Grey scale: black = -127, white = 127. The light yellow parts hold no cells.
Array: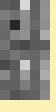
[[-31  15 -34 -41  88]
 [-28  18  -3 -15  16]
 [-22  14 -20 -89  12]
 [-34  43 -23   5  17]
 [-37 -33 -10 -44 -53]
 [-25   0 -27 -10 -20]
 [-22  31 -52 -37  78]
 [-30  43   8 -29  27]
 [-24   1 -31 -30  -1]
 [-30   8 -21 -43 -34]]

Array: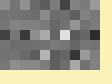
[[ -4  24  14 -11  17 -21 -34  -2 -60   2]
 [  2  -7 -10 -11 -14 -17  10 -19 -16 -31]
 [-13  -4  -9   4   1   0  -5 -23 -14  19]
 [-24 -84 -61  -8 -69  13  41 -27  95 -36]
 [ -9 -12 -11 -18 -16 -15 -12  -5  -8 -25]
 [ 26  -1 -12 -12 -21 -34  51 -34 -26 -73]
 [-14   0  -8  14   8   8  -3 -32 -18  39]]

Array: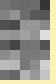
[[-19 -74 -11 -18 -21]
 [-37 -41   2  18 -18]
 [ 23   7 -47 -52  22]
 [ 19  93  23  19  33]
 [ -9 -45 -35 -57 -11]
 [ -5  -1  11  25  -6]
 [ 12  79  58  55  -8]
 [ 23  67 -15 -25  49]]

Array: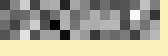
[[  64   -2  -68    7   77  -61   39   46  -92   37    5  -54  -18  -48
   -42  -20]
 [  12  -75    8  -29  -22   25  -60  -15   46  -23   10   46    5   42
   -43  120]
 [ -12   40  -20  -60   16   76  -49 -127   50  -12   47   44   54   55
   -55   28]
 [  26   55  -43    0   98  -49   32   31 -113   49   26  -72   -8  -22
    -5  -63]]

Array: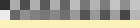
[[ 14  67 -80  44 -48  47 -38  46 -26  59  -8  51  -3  67]
 [-57  53 108 -23  15   1  -7   7 -15  24 -43  25 -42  31]]

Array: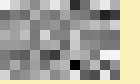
[[ 104   47  114   78   46   12   63  102   58  -83  -16   73]
 [ -93  -69  -27   -4  -19   47    5   -6   35    0   -6  -34]
 [  42   78   14   31   45   -3   13   21   -8   26   43   60]
 [ -13  -19   46   32   61   -6   83    3    2   76   -5   -3]
 [  -7   -8   26   26   22   -4   37   43  -23   72   18   10]
 [ 115  118   -5  -25  -34   35  -45  -69   27   56   43   -6]
 [ -44   20    1   41   -2   31  -12   41   55 -125    0   57]
 [ 104  -27   83    4   16   39   61   10   36  102  -34  -49]]
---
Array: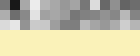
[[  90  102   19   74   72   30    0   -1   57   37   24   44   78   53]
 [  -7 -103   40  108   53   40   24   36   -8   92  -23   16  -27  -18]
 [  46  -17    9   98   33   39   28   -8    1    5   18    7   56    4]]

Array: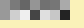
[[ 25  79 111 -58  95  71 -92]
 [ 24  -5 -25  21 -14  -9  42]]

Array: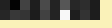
[[ -89  -71  -75  -99  -62  -92  120  -97  -76  -98]
 [ -94 -124  -61  -97  -53  -92  -41  -88  -82  -99]]

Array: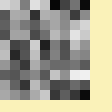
[[  40   18   -7   42   72  -72  -33  -73 -116]
 [  86   71   -1   96   67 -121  -61  -12 -116]
 [ -41   43   38  -79   48   39    6  -67   11]
 [ -31   25   -6  -34   13   38   11   59   84]
 [ -47   35   33  -53  -16   56   22   99   74]
 [  51  -60  -48   78  -96   -3  -48   64   20]
 [  62  -88  -43   63  -59    1  -45   16    5]
 [  22  -32  -71   44   -2  -21  -20  -10  -37]
 [ -33  -42  -11    8  -39   67   16  108  112]
 [  32  -29  -75   58    3  -56  -52  -21  -47]]

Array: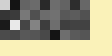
[[ -52  -55  -39  -42  -54 -107  -17  -37  -42]
 [  81 -107  -27  -20  -86  -18  -28  -82  -24]
 [ -74  -68   -7  -47  -19  -14  -39  -35  -46]
 [-101  105  -58    3  -66  -17  -64  -61  -61]]

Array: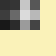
[[-103  -84   27  -59]
 [ -79  -74   70  -40]
 [ -66  -22   91   56]]
